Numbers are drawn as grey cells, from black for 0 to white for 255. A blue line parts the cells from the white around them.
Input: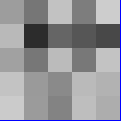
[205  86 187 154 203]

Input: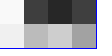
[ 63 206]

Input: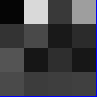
[158  25  22  74]

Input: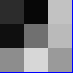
[194 112 141]

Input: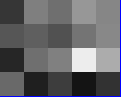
[134 116 128  31]

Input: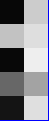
[204 194]

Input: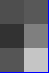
[88 50]

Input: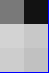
[ 18 211]
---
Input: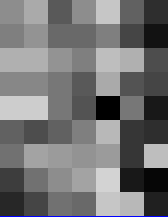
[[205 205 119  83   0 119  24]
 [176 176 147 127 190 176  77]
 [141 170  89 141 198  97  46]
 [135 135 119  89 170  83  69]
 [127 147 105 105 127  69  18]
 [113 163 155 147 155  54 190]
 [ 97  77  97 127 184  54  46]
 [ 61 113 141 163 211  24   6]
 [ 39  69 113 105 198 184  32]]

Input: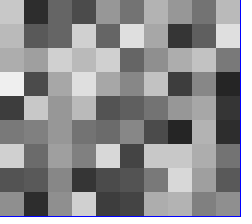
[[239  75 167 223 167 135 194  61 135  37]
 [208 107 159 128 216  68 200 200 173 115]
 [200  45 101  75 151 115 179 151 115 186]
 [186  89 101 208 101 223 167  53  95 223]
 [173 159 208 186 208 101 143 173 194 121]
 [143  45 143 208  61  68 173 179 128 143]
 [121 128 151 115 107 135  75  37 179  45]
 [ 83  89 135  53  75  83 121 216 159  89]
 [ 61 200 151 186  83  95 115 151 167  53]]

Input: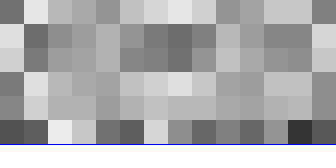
[[221 108 141 156 176 148 121 108 128 183 156 135 135 213]
 [206 121 156 163 176 135 128 114 148 191 169 148 141 199]
 [135 206 176 176 156 176 191 183 183 169 163 176 183 141]
 [121 221 183 169 163 191 206 221 199 163 156 191 191 141]
 [114 229 183 169 148 191 213 229 206 148 163 199 199 128]
 [ 82  95 236 199 114  95 213 141 102 128 102 148  52  88]]

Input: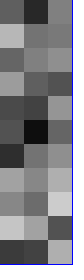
[[197 162  82]
 [183 115 121]
 [162 135 175]
 [156  95  82]
 [135 108 204]
 [101 128 143]
 [ 95  40 128]
 [ 82  14 101]
 [ 74  66 149]
 [ 59  66 175]
 [ 46 115 143]]

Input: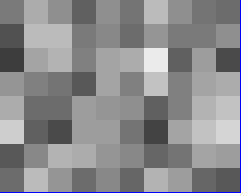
[[206  96  74 157 157 116  67 164 194 213]
 [172 108 108 157 149 143  96 128 179 194]
 [149 128 116  88 164 128 194 128 164 172]
 [122 172 143  96 143 116 187 143 116 108]
 [108 187 149 108 136 102 179 157 102  88]
 [ 88 136 179 172 149 136 102 116 164 157]
 [ 81 187 187 122 136 108 149 122 122 143]
 [ 61 164 179 128 164 172 235  96 157  74]]

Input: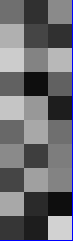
[[204 131 184]
 [197 152  29]
 [176  69  48]
 [168  42  14]
 [138  62 125]
 [111  48 138]
 [104 168 111]
 [ 97  14  97]
 [ 69 160 131]
 [ 54  29 210]]
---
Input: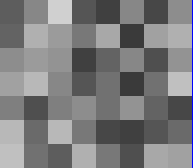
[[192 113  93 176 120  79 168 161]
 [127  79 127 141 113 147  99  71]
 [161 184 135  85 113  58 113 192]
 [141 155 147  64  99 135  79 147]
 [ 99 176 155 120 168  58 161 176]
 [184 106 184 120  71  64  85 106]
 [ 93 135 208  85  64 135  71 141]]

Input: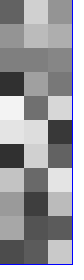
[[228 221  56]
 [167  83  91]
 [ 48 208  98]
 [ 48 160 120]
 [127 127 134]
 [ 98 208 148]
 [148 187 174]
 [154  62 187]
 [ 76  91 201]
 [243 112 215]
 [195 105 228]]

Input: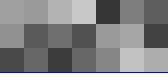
[[ 73 102  60 102 134 194 172]
 [146  89 110  81 153 166  66]
 [160 153 178 200  54 126  95]]

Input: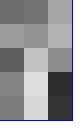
[[132 222  46]
 [124 216  52]
 [ 93 194 140]
 [109 116 167]
 [155 147 180]]

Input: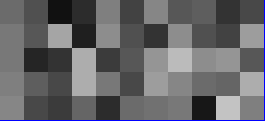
[[107  80  17  44 127  66 134  87  94  51  72]
 [120  37  51 173  59  87 149 187 141 149  87]
 [134  72  59 101  44 107 113 120  23 195 127]
 [127  94  72 173 120  72 157 134 107 101 173]
 [120  87 165  31 141  80  51 141  80  66 157]]

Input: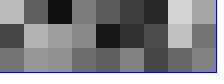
[[185  95  17 122  89  61  39 212 164]
 [115 150 143 109  95 129  68 101 129]
 [ 68 178 157 137  23  47  76 192 115]]

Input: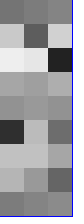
[[238 230  34]
 [181 153 101]
 [ 47 187 109]
 [116 124 132]
 [124 132 139]
 [146 153 146]
 [193 193 166]
 [166 159 174]
 [201  93 209]]

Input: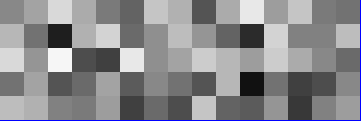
[[183 114  30 177 211 106 143 189 149  99  43 211 129 129 189]
 [114 163  84 106 163  91 136 114  84 183  17 114  64  77 136]
 [189 177 129 122 157  64 106  77 197  99  91 149  56 129 157]
 [136 163 217 171 122  99 197 177  84 171 232 157 197 122 114]
 [217 149 246  77  64 232 143 163 204 183 157 204 171 136 106]]

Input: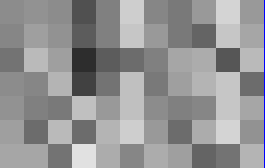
[[166 166 115 225 172 134 172 159 100 115 180]
 [146 128 121 192 153 192 140 128 134 198 166]
 [140 146 140  80 128 206 134 121 153 212 153]
 [134 159 146  92 128 198 153 121 100 198 166]
 [115 186 159  45  92 108 128 166 172  86 186]
 [140 134 180  65 115 192 121 159 180 198 108]
 [159 108 186 108 180 206 153 108 172 212 146]]
